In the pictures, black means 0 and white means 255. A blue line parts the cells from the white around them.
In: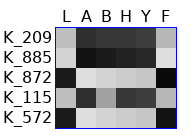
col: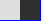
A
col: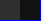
A
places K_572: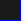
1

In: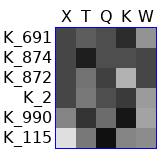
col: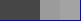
W
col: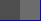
Q
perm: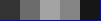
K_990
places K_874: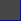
1 5
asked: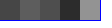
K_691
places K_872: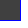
3

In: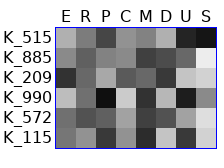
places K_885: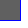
2
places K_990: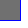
2
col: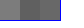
R

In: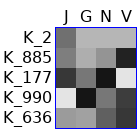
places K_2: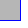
2 3 4
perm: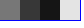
K_177
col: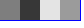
J
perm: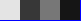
K_177

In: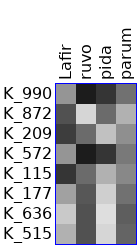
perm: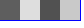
K_636
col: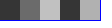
pida
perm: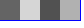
K_515
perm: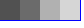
K_872

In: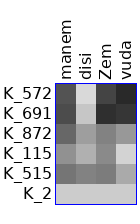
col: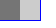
manem
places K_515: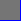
1
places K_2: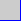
1 2 3 4
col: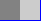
disi

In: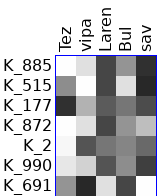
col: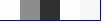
Tez
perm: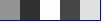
K_885
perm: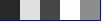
K_515
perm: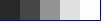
K_691
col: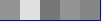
Bul
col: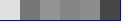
Bul
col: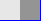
Tez

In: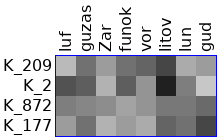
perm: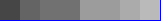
K_209
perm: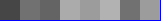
K_177
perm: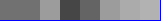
K_177
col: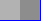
Zar
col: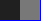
litov
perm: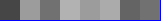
K_177

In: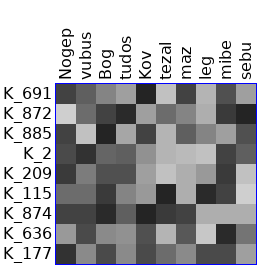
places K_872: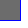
2 6
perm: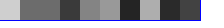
K_115
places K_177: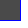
3 5 8 9
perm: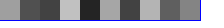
K_885
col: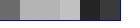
tezal
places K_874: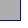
8 9 10

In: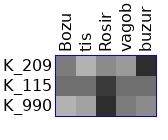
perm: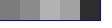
K_990
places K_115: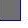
1 2 4 5
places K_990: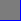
4
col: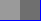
vagob
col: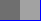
tis

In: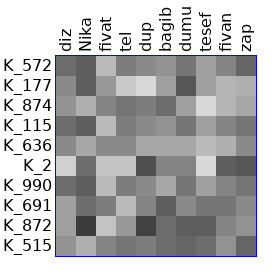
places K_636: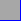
2 5 6 7
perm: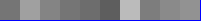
K_115
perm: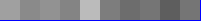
K_115
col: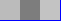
fivat
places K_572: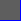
2
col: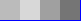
tesef

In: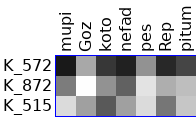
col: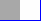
Goz
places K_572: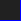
4
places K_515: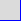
1 5

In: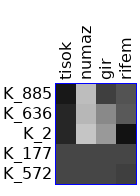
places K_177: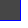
1 2 3 4
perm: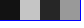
K_2
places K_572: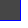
1 2 3
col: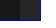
tisok

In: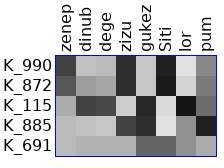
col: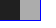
pum
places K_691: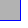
2 3 4
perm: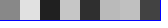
K_990

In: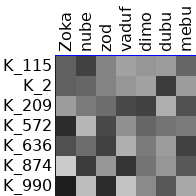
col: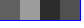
Zoka
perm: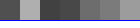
K_209
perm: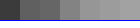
K_2

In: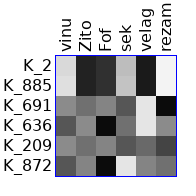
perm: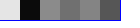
K_691
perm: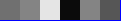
K_872
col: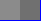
Zito

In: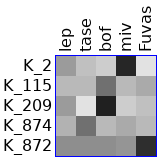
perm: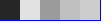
K_2
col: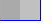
Fuvas
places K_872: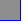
1 2 3
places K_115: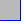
1 2 4
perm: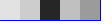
K_2
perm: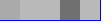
K_115
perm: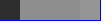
K_872

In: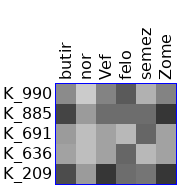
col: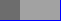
Vef
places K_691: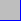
2
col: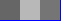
semez
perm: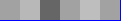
K_636
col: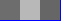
felo
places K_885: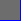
3 4 5
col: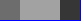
Vef

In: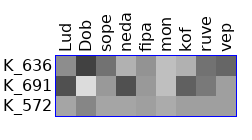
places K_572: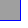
5 7 8 9
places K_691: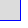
2
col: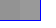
fipa
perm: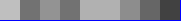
K_636

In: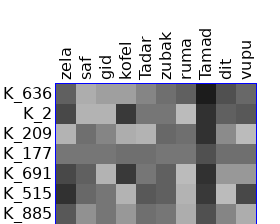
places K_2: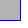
2 3
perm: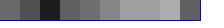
K_636
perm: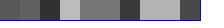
K_2
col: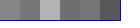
Tadar
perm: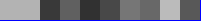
K_515
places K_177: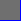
4 5 9 10
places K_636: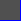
9

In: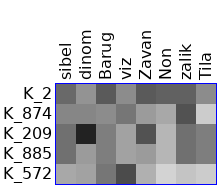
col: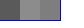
Barug
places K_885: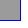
2 5
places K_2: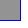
2

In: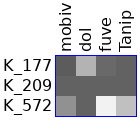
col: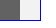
fuve
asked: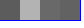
K_177
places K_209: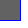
1 2 3 4
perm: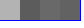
K_177
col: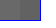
fuve
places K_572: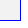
3

